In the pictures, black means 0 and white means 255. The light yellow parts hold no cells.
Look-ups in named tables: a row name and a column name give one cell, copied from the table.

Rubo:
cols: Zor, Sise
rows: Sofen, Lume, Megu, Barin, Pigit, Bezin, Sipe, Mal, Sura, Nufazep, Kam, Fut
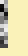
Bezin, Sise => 167
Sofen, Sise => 158
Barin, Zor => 166
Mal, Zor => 132
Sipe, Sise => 226
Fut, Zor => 68
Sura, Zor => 217
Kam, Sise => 181
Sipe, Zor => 214
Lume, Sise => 184
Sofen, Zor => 231
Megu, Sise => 124
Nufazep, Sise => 118
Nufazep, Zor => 84
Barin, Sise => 21
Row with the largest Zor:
Sofen

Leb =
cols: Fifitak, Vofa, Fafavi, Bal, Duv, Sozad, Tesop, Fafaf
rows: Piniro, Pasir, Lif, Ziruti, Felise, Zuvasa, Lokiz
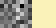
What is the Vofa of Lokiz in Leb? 101
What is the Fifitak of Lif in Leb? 90
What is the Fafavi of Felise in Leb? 80
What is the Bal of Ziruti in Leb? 81
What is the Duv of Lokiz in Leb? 106
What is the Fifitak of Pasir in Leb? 38
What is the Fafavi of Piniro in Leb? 134
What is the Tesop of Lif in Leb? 139
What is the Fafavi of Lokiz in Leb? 141
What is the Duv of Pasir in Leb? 169
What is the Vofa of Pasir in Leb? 163
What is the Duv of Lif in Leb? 216
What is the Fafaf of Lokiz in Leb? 87
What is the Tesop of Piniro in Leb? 155
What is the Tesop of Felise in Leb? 116
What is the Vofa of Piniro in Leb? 80
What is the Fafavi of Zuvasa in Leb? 119
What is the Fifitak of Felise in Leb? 94

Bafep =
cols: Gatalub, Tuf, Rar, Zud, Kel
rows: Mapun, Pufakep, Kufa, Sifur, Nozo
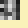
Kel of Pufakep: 45
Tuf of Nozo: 127
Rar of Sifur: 75
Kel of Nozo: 49
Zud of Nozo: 147
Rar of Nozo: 224
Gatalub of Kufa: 29
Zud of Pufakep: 152
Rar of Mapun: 195

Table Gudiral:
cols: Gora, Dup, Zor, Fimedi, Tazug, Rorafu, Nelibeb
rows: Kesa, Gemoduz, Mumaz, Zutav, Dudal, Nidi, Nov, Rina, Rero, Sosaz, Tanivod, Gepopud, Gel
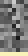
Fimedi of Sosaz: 88
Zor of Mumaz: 168
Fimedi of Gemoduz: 174
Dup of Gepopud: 111
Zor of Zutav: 68
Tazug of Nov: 193
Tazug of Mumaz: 153
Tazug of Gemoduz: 159
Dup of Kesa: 158
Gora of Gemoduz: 80
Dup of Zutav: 109
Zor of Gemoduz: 60
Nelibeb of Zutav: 140
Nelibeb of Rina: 127
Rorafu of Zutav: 117

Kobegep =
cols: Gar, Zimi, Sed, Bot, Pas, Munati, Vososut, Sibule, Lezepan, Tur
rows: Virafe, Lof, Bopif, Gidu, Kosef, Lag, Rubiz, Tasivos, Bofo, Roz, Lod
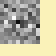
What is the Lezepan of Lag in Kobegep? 102
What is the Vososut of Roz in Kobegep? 93
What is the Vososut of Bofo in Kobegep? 147
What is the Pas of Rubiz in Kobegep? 215
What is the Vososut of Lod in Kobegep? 180
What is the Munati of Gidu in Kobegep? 152
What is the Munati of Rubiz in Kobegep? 66
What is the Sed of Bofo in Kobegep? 115
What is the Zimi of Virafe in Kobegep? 143
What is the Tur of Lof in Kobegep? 198
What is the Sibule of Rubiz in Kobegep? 230
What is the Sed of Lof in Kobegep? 138
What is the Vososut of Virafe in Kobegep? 149
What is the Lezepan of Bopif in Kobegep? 155
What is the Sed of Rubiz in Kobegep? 184
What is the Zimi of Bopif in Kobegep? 203
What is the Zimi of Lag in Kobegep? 233
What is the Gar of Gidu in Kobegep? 94
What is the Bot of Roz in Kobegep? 132

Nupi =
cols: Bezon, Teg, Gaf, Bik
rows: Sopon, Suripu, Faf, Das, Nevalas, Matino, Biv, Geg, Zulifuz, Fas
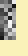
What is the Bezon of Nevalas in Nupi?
107
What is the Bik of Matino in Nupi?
154
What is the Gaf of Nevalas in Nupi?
28
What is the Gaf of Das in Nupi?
208
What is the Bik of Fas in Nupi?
129
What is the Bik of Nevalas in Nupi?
174
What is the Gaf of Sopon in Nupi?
73
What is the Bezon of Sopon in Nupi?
105
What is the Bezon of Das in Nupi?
74
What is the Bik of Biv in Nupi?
88
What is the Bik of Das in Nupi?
165
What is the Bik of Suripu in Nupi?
22
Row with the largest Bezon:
Suripu

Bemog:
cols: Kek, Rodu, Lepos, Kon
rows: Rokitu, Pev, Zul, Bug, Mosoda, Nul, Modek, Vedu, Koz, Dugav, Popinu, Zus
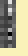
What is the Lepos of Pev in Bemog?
120
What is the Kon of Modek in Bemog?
119
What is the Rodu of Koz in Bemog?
63
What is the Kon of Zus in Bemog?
80
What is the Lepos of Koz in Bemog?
3
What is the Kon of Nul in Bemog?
98
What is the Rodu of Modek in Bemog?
60

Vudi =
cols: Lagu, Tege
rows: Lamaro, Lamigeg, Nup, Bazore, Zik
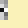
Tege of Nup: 253
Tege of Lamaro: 151
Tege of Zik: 147
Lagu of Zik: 209
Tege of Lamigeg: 166
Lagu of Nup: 16
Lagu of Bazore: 212
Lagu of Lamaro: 178
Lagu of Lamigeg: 221
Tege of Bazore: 109

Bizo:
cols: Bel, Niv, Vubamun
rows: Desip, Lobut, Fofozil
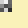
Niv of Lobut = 76
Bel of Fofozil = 83
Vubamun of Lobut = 95
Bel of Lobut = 140
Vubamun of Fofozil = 42
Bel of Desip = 207
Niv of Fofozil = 211
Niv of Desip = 241
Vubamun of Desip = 104

